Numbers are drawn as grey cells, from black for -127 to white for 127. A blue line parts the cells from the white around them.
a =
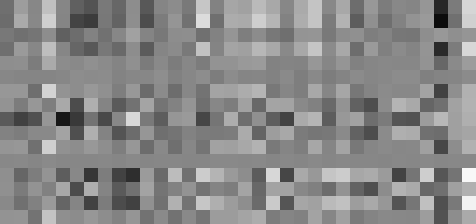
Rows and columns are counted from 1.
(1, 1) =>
-16
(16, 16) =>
28
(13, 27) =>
43
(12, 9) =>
6
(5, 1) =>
14
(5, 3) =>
-3
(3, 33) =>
15
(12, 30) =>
7
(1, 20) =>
40
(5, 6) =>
9
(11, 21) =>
5
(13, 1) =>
15
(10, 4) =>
9
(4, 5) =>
6
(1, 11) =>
-39
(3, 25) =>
13
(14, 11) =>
35
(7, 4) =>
83
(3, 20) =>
-7
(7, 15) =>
-12
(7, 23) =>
40
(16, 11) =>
-13
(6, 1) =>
7
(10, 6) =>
-48
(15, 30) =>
-9
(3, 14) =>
14
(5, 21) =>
4
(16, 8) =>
13
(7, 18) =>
44
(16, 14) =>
9
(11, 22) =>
-1
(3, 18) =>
-1
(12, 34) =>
8
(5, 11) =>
-4
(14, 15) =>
-12
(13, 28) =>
27
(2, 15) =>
92
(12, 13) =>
7
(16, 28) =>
9

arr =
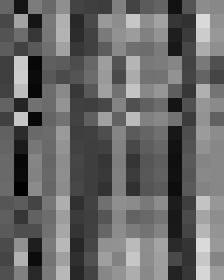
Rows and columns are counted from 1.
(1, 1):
-25
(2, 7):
-53
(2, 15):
89
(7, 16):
-11
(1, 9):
0
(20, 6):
-88
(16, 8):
-42
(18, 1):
-52
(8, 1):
-28
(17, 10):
-3
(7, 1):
-61
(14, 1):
-20
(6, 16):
-58
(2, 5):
48
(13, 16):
8
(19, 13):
-54
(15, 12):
12
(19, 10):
70
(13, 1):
-22
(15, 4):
-8
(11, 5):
19
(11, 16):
7
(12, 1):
-22
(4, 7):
-62
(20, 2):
0
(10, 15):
27
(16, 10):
-28
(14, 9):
0
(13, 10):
-67
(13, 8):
-70
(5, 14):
-61
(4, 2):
-61
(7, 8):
32
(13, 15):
9
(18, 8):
17
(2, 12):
34

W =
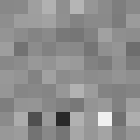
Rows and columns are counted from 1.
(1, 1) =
8
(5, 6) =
26
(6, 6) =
17
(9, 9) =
-14
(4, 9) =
21
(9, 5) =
-86
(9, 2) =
44
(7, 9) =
0
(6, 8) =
14
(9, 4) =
25
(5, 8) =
-3
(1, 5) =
15
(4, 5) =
10
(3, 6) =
-9
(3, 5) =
-7
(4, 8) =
16
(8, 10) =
31
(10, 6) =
39
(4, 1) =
30
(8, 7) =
20
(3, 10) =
13
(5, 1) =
8
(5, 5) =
29
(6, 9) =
20
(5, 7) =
2
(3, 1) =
20
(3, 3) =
4
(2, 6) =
3
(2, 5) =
16
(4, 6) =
9

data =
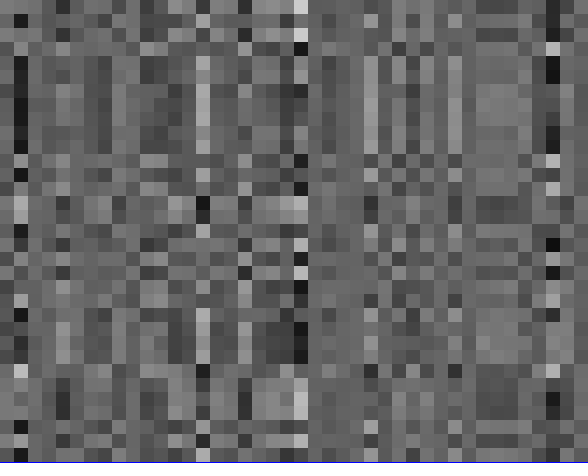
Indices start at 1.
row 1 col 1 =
-5
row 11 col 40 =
-97
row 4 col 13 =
-39
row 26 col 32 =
-25
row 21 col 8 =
-30
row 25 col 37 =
-10
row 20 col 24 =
-43
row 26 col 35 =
-10
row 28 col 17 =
-20
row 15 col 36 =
-58
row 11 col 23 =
-30
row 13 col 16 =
-31
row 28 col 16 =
-10
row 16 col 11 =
-32
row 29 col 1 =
-7
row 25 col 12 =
-32
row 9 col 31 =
-12
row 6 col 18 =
-55
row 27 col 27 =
-80
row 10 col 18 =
-54
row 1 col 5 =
-80
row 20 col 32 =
-32
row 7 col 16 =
-46
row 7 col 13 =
-66
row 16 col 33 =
-60
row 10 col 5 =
-40
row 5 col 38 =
-15
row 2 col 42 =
-38
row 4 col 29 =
-64
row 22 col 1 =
-44
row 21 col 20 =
-62
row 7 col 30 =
-66
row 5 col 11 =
-63
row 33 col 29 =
-15
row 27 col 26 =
-35
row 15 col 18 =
-68
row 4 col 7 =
-25
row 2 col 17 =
-37

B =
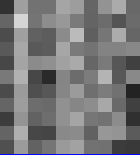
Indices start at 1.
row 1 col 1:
-77
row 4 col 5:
38
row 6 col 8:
52
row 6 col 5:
5
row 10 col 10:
-36
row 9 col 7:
-9
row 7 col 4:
-40
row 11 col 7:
-13
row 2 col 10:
-20
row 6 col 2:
49
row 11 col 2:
27
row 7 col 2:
27
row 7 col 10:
-92
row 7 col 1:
-52
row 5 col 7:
-25
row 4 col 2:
39
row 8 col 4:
-21
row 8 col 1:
-26
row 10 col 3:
-56
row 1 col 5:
37
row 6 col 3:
-56
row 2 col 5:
24
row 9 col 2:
20
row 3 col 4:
-34
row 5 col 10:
-63
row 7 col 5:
6
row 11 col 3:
-29
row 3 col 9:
44
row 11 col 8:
-14
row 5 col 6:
42
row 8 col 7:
13
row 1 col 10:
-22

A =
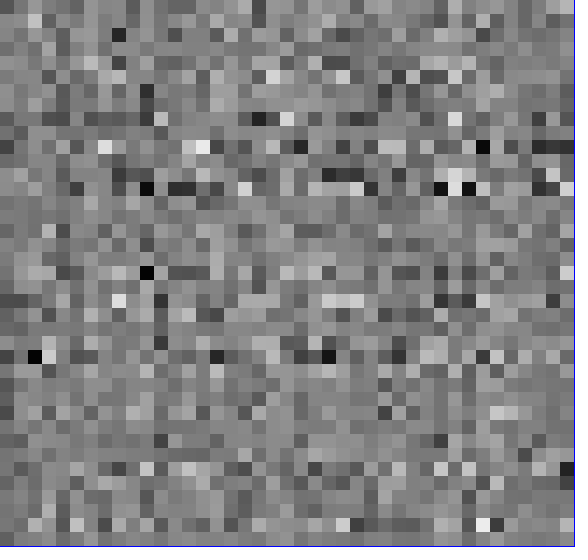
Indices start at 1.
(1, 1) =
-42
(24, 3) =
-5
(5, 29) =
-17
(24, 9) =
-1
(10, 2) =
-36
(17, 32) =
7
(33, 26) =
10
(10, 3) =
15
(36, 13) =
-5
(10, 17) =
13
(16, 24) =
0
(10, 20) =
15
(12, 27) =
5
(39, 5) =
-19
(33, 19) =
-17
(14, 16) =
-55
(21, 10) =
-15
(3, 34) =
20
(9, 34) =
-11
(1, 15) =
11
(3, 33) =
31
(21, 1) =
-24
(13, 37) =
-5
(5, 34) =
52
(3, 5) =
-33
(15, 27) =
-1
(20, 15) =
-38
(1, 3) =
23
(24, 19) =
2
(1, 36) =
23
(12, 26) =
-26
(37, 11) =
-28
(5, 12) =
-25
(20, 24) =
-39
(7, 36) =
46
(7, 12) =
6
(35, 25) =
-41
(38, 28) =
-20
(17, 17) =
0
